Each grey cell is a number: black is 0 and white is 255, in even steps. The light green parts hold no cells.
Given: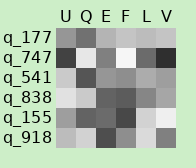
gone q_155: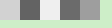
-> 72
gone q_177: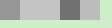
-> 180
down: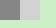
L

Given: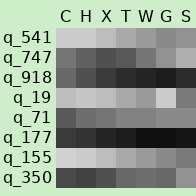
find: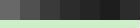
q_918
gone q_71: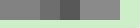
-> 117
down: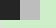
X
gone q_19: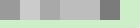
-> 197
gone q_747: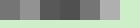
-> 96

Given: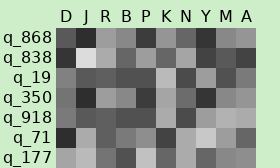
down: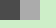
N
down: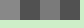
B
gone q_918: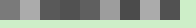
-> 178
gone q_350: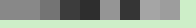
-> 108
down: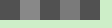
B
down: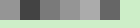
A
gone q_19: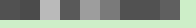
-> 129

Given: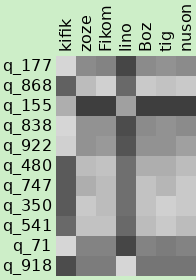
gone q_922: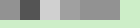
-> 153
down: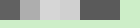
kifik
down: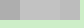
Boz
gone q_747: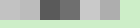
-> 182

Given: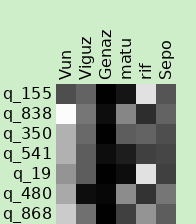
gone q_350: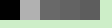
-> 78
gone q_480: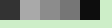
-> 7
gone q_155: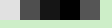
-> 99
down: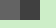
rif
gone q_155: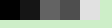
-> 85
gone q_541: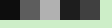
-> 70
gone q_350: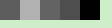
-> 105

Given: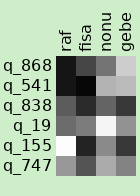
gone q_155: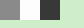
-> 35
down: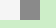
nonu
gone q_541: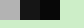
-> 186
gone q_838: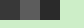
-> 100

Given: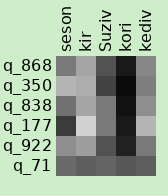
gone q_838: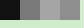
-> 113
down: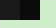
kori
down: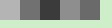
seson
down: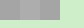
kir
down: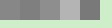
kediv

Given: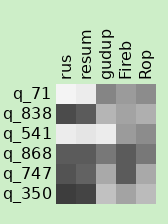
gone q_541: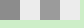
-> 229
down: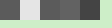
resum
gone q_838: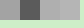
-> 75
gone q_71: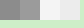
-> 133
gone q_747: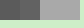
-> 83
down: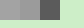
Fireb

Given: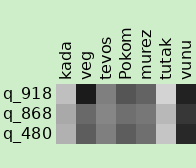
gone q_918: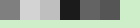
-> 34
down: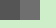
Pokom

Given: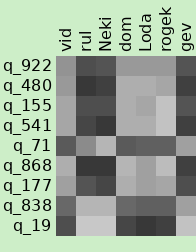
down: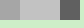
rogek
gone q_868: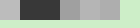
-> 64
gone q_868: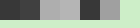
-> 188
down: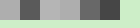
dom
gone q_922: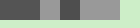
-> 147

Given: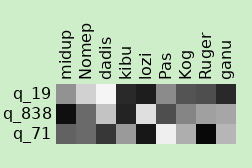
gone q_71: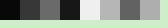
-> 154
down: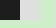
lozi
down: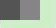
Kog

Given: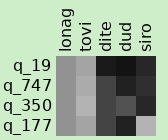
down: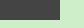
dite
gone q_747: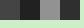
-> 171
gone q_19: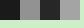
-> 19
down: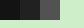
dud
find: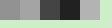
q_177
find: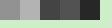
q_350

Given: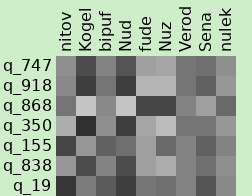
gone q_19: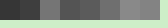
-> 124
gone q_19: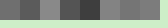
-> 54

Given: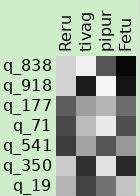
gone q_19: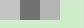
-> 67
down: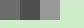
Fetu
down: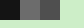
Fetu
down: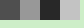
Fetu
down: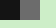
Fetu

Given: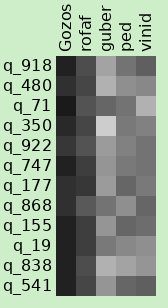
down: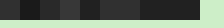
Gozos
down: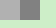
vinid
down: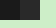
Gozos
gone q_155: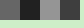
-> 109

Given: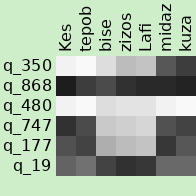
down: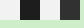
Kes
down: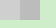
zizos
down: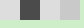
bise
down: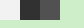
Kes
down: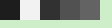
Kes

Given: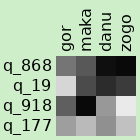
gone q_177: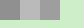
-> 193
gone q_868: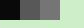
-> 15

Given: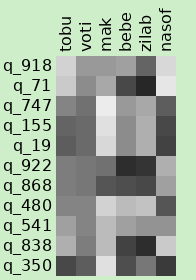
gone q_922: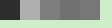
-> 52
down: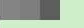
voti

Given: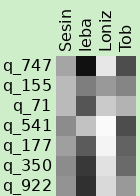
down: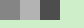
Tob
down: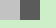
leba
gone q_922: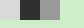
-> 147

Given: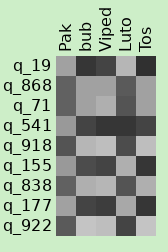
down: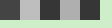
Tos
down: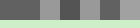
Pak
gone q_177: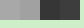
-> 68
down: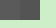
Luto
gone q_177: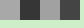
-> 61
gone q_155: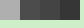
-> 153

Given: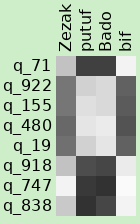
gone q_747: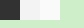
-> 57
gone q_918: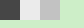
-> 77
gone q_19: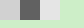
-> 112
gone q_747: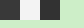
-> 250

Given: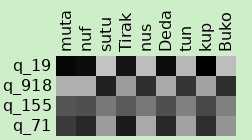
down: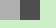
nuf
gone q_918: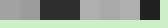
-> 53
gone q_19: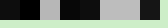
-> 195

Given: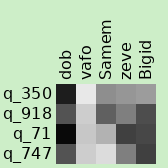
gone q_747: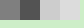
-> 64
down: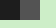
dob
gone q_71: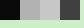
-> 71
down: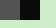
dob
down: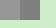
zeve
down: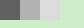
Samem
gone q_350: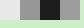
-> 142

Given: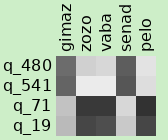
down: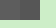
senad
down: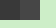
zozo
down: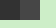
pelo
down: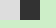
pelo
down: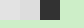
pelo
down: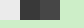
zozo

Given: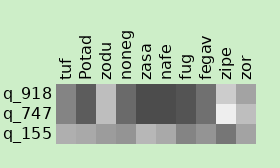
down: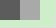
Potad
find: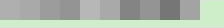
q_155
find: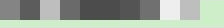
q_747
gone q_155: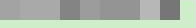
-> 175
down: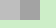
zor
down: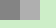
tuf

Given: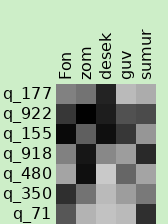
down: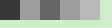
guv
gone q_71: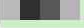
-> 194
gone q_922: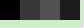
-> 75
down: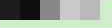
desek
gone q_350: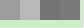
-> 47
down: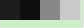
desek
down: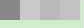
desek

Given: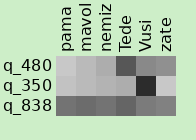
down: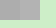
nemiz
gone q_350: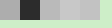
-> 179
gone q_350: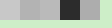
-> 194

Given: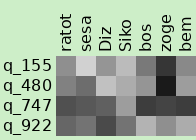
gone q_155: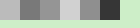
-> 137
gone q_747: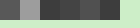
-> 96
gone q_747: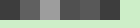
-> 68
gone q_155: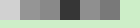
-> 187
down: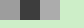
bem
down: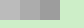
Siko

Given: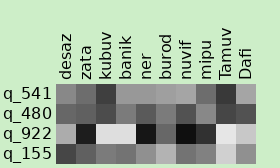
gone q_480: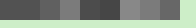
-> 90
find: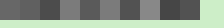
q_480

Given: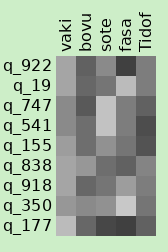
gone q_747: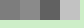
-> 89
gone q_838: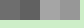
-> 132

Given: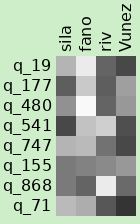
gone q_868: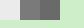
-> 100
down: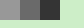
Vunez
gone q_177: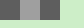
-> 201
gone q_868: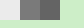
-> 106
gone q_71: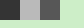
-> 173
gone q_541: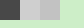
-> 79

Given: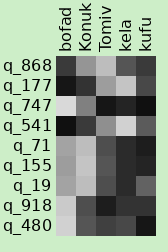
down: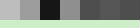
Tomiv
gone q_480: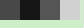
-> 64

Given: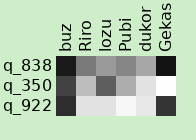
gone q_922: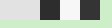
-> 232
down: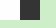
Gekas
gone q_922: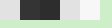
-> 232
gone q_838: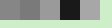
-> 19
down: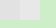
dukor
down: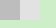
Riro
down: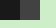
buz

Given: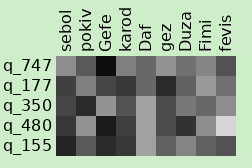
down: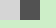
fevis
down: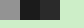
Gefe
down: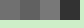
Duza
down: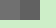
Duza

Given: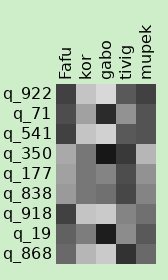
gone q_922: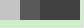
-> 216
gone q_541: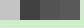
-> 209

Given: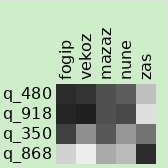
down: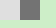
zas
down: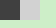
fogip
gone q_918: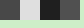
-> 37
